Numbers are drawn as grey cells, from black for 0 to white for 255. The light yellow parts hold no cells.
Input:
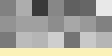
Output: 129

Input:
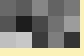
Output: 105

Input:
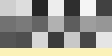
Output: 207

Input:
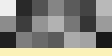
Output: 238

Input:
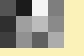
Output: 84

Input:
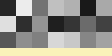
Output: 38
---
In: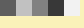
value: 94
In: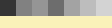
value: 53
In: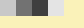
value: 200
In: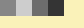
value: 134
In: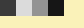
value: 58
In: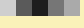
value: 207
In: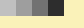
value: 192
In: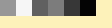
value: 151
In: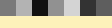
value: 123
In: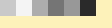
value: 202
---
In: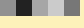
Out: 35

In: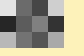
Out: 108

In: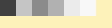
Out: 198

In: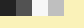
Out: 82

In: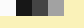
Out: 23

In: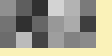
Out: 94

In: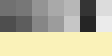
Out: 119
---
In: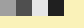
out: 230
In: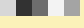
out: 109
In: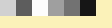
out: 253
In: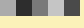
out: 121
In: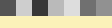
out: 55
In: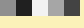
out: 242
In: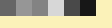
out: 131
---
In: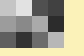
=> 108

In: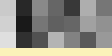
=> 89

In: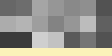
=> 117

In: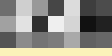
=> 97

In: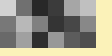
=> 92

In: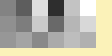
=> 189

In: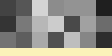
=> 134

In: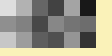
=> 149

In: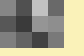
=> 66

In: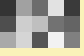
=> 242
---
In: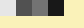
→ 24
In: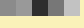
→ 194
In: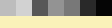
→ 5
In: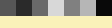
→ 9
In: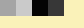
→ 55
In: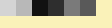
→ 89
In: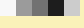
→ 204
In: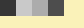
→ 77
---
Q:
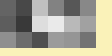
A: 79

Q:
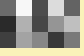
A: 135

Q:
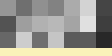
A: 111

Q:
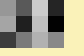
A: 177

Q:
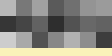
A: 82

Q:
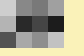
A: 142
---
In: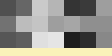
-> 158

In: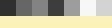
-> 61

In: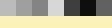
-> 215

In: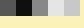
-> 136

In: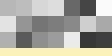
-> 125

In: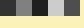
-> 31

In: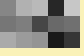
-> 70
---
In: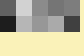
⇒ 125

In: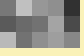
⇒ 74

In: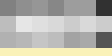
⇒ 204

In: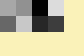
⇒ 220

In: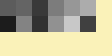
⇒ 172

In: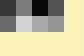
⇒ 83

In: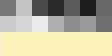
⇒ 103

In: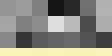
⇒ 172
